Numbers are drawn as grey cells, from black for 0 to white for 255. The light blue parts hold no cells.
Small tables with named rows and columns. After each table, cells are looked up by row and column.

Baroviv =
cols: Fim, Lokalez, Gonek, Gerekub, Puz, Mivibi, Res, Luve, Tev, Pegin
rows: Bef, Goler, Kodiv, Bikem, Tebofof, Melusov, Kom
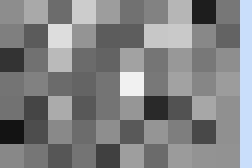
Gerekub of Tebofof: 88
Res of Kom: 107
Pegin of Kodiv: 142
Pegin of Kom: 146
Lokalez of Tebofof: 69
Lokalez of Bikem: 129
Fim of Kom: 136
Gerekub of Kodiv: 107
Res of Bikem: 120
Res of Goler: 199
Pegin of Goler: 99
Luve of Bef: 182
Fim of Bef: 141
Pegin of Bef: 119
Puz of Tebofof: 116
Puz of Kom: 64

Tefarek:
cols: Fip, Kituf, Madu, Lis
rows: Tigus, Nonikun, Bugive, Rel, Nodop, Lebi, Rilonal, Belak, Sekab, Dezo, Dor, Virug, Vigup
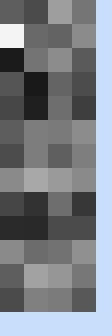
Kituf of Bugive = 116
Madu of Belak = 154
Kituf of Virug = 162
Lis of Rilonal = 126
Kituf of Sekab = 50
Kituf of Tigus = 75
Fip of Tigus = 94
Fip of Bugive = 27

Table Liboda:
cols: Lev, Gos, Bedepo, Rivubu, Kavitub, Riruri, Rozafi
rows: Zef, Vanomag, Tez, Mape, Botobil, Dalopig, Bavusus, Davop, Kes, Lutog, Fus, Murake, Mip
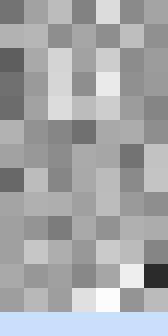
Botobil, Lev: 109
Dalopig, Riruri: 171
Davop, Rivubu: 167
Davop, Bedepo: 133
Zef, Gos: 162
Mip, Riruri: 148
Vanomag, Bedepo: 142
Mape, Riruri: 144
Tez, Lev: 94
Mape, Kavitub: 233
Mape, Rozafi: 154
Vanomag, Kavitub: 142
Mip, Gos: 183
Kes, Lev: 164
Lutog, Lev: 160
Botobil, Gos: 162
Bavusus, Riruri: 114

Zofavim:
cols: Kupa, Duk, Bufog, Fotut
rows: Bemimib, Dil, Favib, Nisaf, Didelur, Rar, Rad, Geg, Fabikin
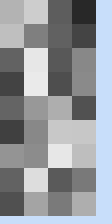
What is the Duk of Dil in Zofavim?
127
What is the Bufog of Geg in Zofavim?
90
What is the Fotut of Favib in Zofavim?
136
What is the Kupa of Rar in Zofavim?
64
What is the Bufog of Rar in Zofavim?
200
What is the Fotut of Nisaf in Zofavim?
138
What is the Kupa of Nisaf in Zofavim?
67

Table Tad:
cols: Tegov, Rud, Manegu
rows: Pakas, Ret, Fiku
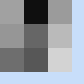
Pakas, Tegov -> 161
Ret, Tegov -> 150
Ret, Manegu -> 186
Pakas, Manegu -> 155
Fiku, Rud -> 87
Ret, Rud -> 102
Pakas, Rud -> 15
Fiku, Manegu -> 211
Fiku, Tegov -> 110

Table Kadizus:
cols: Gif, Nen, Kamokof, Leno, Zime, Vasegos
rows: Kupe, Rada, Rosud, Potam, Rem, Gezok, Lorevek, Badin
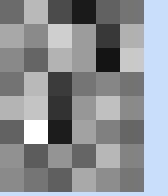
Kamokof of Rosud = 179
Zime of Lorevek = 183
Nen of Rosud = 101
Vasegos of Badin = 118
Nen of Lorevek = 92
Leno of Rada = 156
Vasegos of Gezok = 102
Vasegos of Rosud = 201
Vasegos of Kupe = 116
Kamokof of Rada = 207
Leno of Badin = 169
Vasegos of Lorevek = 131
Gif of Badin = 138
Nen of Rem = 196
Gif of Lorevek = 145
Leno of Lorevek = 101
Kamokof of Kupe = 75
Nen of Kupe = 185

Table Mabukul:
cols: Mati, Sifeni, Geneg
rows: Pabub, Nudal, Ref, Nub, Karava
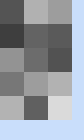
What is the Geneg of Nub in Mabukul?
178
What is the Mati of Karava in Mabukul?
179
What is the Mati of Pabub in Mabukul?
84
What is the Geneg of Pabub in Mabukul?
157
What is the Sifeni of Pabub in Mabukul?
177
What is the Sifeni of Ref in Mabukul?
108
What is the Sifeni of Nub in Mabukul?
157
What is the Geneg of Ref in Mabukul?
82
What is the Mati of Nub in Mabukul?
119
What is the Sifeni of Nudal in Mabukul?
99
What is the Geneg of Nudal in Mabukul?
90
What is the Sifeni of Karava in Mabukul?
96
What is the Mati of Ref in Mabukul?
147
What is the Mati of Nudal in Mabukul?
62
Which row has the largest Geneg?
Karava

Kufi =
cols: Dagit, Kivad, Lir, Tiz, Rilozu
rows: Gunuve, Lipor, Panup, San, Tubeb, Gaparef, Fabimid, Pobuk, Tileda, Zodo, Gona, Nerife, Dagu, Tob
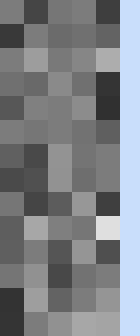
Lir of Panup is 121
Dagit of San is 111
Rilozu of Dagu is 148
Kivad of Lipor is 124
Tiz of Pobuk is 110
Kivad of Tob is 124
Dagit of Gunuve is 124
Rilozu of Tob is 164
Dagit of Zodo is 93
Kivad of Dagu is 158

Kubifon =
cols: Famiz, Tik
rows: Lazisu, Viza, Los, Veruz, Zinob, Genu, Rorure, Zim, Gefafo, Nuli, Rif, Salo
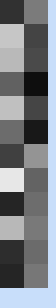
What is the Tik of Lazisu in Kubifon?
123
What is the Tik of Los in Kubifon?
74
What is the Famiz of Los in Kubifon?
185
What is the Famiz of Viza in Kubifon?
198
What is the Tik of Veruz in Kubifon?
14
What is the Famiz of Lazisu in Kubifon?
49
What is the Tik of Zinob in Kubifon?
69
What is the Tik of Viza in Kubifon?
68
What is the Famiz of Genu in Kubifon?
108
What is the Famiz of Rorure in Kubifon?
64
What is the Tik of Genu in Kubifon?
24
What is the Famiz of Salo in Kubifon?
37
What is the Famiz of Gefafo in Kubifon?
37
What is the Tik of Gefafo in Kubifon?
109
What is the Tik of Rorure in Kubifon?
148
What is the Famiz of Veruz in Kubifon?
97
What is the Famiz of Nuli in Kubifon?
184
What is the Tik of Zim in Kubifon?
99
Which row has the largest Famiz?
Zim

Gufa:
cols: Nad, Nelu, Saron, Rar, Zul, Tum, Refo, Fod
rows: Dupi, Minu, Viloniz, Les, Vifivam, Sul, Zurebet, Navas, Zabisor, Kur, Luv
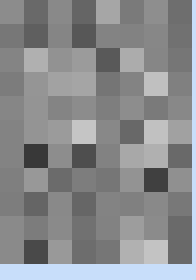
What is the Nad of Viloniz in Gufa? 132
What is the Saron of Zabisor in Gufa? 137
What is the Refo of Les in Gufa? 192
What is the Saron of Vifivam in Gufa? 132
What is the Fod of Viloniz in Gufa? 118
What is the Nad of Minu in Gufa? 119
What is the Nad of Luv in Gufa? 138
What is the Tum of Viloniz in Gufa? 172
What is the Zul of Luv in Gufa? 118
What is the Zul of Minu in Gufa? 131
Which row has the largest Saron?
Les

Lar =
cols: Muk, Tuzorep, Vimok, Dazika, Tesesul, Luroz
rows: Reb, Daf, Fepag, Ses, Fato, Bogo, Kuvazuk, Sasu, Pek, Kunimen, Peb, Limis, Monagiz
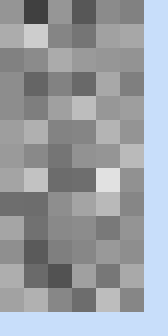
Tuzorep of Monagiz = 177
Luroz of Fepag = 147
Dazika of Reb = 87
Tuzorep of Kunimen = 113
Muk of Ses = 141
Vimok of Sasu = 108
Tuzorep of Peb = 90
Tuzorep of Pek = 109
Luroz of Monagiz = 134
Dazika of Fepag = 154
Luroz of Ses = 127
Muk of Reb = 149
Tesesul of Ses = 168
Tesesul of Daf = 161

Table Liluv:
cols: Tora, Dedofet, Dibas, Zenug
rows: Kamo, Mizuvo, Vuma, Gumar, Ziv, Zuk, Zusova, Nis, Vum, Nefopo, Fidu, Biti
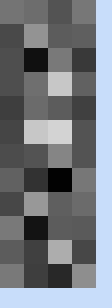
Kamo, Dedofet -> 108
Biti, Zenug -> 143
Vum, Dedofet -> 151
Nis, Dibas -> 2
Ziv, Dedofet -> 107
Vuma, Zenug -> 57
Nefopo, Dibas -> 93
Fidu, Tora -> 92
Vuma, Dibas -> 120
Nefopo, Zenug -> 91
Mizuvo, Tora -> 73
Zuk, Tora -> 68
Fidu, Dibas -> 172
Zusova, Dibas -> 132
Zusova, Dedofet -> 83
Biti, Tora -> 120
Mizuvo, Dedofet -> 146
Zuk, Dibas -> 211
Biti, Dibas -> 41
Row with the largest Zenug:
Biti

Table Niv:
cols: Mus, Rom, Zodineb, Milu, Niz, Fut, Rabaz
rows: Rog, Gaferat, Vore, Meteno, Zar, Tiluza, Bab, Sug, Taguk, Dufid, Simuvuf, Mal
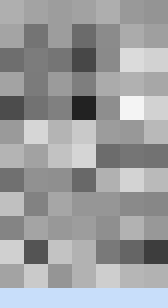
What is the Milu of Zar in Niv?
34
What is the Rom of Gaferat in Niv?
116
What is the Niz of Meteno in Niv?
171
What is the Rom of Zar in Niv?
114
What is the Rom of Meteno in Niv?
123
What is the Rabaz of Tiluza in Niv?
185
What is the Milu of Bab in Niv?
213
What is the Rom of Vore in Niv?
124
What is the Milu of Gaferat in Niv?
107
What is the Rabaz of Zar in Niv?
210
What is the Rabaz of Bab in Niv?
114
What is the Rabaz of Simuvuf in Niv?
61
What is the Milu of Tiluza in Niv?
201
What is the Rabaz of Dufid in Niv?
152
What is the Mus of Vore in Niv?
110
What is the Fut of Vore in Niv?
219
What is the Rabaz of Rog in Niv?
148
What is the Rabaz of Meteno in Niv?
167
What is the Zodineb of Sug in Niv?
143
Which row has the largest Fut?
Zar

